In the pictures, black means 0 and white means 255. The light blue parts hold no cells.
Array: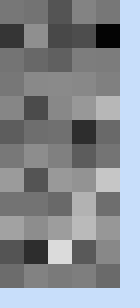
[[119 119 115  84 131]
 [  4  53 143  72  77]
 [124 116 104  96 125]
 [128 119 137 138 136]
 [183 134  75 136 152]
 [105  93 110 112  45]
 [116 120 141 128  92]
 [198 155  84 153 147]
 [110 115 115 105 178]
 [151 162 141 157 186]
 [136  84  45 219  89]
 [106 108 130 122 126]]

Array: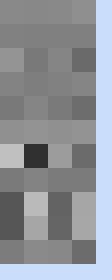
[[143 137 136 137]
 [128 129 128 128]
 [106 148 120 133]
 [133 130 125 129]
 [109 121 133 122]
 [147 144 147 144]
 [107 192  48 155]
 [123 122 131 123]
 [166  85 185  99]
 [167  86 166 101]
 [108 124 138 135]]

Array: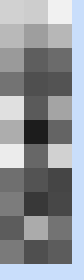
[[241 208 204]
 [183 185 157]
 [106 153  94]
 [ 83 115  80]
 [164 223  89]
 [101 172  29]
 [208 236 102]
 [ 68 112  83]
 [ 70 123  56]
 [116  91 170]
 [ 92 121  80]]

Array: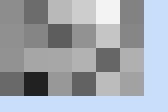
[[130 141 108 185 205 243]
 [134 144 133  93 146 197]
 [176 146 166 167 178 102]
 [162 105  33 152  98 188]]

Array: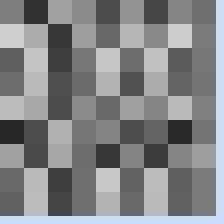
[[111 125  49 162 138  74 148  70 135]
 [122 207 171  53 157 103 183 136 205]
 [119  94 197  62 120 199 109 192  91]
 [115 108 186  80 106 179  81 170 100]
 [128 187 168  74 138 104 160 134 186]
 [115  38  76 176 118 132  78 101  40]
 [158 162  72 167 109  54 133  59 134]
 [121 105 186  63 111 200  99 188  93]
 [121  96 188  69 110 179 104 186  96]]

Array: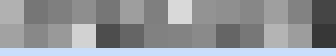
[[ 69 177 118 127 142 118 158 127 217 147 143 135 159 130]
 [ 55 162 136 153 210  77 101 129 131 138 101 119 180 157]]

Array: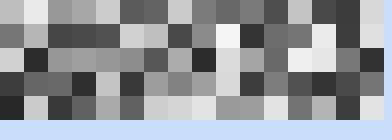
[[215 189 234 152 167 204  90  98 203 123 103 122  78 197  73  60]
 [224 118 182  69  75  81 210 191  72 140 245  52 108 117 235  61]
 [ 50 209  43 150 159 151 141  88 172  43 219 166 106 238 230 120]
 [116  61 102 105  47 196  56 157 129 159 217  62 125  81  51  75]
 [227  40 203  56  97 170  97 206 213 227 154 158 227 115 180  62]]
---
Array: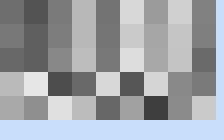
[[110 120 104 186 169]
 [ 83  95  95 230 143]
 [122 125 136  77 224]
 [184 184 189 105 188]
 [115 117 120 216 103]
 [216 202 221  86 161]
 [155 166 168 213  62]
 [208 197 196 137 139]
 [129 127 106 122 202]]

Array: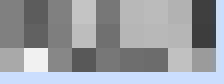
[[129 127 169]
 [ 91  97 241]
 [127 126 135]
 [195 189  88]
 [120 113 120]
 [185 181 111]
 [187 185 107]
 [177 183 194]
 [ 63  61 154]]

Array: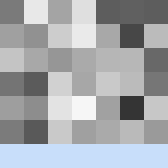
[[122 160 196 116 158 123]
 [232 145 168  91 141  89]
 [164 205 150 209 227 201]
 [223 234 170 167 246 160]
 [ 93 168 182 201 161 170]
 [ 96  71 183 187  52 186]
 [ 93 187 104 118 199 154]]

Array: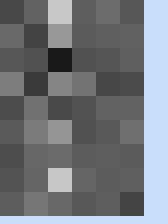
[[ 72 105  87 125  76  90  77  83  93]
 [ 98  67  81  58 113 123 103 101 118]
 [200 152  25 133  73 149 107 199 104]
 [ 94  91  81 115  82  81  92 101  88]
 [108  95  85  71  98  89  94  92  94]
 [ 87  97  95  75  98 111  91  95  68]]

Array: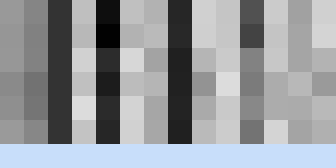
[[153 150 151 138 143 154]
 [133 129 130 114 117 135]
 [ 51  51  51  51  51  51]
 [191 184 209 192 220 195]
 [ 14   2  44  28  43  38]
 [192 178 215 188 211 209]
 [178 186 163 181 166 167]
 [ 38  40  32  33  35  32]
 [208 207 181 147 170 186]
 [197 198 202 220 201 204]
 [ 81  67 130 123 136 115]
 [203 196 199 172 172 212]
 [161 165 165 184 171 164]
 [208 212 179 154 185 176]]

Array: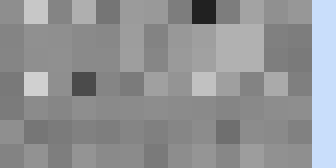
[[142 132 133 121 123 143 131]
 [199 144 143 208 139 118 146]
 [132 143 144 143 134 123 126]
 [175 138 138  75 142 129 148]
 [117 136 138 133 138 126 138]
 [155 157 158 123 139 133 139]
 [153 131 134 160 141 128 122]
 [125 152 154 148 139 134 141]
 [ 33 159 161 193 138 140 149]
 [125 177 177 159 133 111 135]
 [163 177 177 131 137 140 157]
 [144 128 126 170 141 138 145]
 [151 125 122 127 142 129 143]]

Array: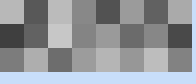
[[184  63 124]
 [ 88  98 174]
 [187 199 109]
 [136 132 156]
 [ 82 154 181]
 [155 107 151]
 [ 97 135 189]
 [170  73 130]]
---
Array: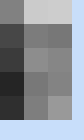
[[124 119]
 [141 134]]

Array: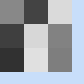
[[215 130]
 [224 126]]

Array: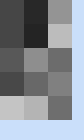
[[ 36 187]
 [141 108]]

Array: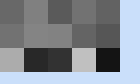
[[131 130]
 [ 40  50]]

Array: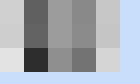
[[ 99 156]
 [ 45 143]]

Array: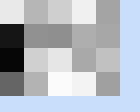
[[145 143]
 [208 230]]

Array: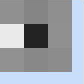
[[ 35 144]
 [136 140]]

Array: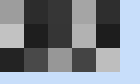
[[ 30  53]
 [ 73 151]]

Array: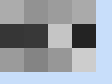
[[ 56 197]
 [132 151]]
